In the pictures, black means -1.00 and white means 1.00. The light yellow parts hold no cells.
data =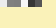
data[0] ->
0.85
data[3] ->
0.94

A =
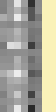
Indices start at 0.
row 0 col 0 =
0.02
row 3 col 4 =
0.00
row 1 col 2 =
0.43
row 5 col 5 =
-0.01
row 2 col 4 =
-0.33
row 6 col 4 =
-0.52
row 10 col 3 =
0.44
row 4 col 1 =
0.23
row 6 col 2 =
0.69
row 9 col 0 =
0.17
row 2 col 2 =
0.84
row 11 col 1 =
0.33
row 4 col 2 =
0.42
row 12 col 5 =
0.01
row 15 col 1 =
0.22
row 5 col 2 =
0.35
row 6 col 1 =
0.74
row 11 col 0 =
0.14
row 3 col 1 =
0.07
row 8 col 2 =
0.40
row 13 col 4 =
-0.48
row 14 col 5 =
0.03
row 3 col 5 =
0.05
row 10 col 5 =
-0.20
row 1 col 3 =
0.12
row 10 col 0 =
0.36
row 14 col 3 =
0.19
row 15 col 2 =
0.82
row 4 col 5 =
-0.04
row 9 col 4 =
-0.05

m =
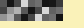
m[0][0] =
-0.31
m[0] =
[-0.31, -0.83, -0.44, 0.69, -0.23, -0.13, -0.84, -0.81, -0.55]
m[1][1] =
0.16
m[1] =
[-0.46, 0.16, 0.40, -0.31, -0.83, -0.44, 0.69, -0.23, -0.13]

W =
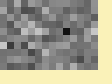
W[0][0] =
0.03
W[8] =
[-0.08, 0.09, 0.17, 0.06, -0.02, -0.21, 0.09, 0.00, 0.03, -0.02, -0.19, -0.40, -0.02, -0.21]
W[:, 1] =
[-0.18, -0.23, 0.16, -0.32, -0.18, 0.03, -0.54, -0.09, 0.09, -0.30]
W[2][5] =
-0.25
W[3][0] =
-0.09
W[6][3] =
-0.40
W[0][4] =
0.21
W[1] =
[0.29, -0.23, -0.01, -0.39, -0.35, -0.17, 0.36, -0.03, -0.01, -0.24, -0.10, -0.24, -0.18, 0.12]
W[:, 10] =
[-0.03, -0.10, 0.24, -0.15, -0.18, 0.21, -0.13, -0.03, -0.19, 0.36]
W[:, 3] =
[-0.22, -0.39, 0.22, 0.11, 0.49, 0.08, -0.40, -0.03, 0.06, -0.14]
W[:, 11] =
[-0.08, -0.24, 0.02, 0.00, -0.23, -0.12, -0.10, -0.17, -0.40, -0.02]
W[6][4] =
0.36
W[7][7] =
0.09
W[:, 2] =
[0.33, -0.01, -0.13, 0.22, -0.26, 0.10, 0.03, -0.10, 0.17, -0.22]
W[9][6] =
0.13
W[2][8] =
-0.13
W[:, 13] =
[0.14, 0.12, -0.26, 0.19, 0.55, -0.04, 0.08, -0.02, -0.21, -0.05]
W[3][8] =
-0.28
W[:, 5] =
[0.09, -0.17, -0.25, 0.00, 0.52, 0.02, 0.15, -0.18, -0.21, -0.01]
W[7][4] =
-0.43
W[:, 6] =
[-0.11, 0.36, -0.02, -0.21, 0.26, -0.34, -0.02, 0.41, 0.09, 0.13]
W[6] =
[0.55, -0.54, 0.03, -0.40, 0.36, 0.15, -0.02, 0.12, 0.20, 0.23, -0.13, -0.10, -0.09, 0.08]
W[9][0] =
-0.04

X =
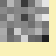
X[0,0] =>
-0.12
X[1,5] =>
0.04
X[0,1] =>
0.43
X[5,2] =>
-0.01
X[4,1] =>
-0.20
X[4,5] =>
0.41
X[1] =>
[0.08, -0.02, 0.05, 0.03, 0.18, 0.04, 0.07]
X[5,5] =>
-0.23
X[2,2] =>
0.08
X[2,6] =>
0.81
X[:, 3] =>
[-0.56, 0.03, -0.48, 0.04, 0.09, 0.64]
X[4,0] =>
0.34

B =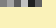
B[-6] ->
0.00
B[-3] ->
0.52

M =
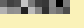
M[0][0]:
-0.23
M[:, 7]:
[0.05, 0.01]
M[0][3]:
0.53
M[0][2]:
-0.42
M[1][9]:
-0.40
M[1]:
[0.39, 0.11, 0.14, -0.75, 0.45, 0.04, -0.63, 0.01, -0.11, -0.40]

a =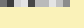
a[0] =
-0.10
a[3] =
0.79
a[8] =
0.51
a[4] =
-0.44

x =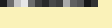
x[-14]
-0.78
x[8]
-0.51
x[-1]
-0.61
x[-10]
-0.15
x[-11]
0.80

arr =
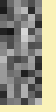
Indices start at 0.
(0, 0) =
-0.68
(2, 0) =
-0.23
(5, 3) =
0.59
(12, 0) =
-0.32
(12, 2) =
-0.28
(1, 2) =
0.25
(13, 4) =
-0.21
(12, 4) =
-0.51
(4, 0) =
-0.74
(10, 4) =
-0.47
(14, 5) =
0.43
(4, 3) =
0.69
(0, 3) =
-0.11
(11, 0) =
0.20
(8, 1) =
-0.31
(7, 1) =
0.37
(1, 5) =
0.11
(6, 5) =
-0.33
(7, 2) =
-0.01
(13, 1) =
0.26
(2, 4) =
0.40
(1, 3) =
0.46
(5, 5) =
-0.10
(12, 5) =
-0.18
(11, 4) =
0.16
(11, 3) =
-0.11

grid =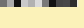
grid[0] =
-0.12
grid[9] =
-0.43
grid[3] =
0.58
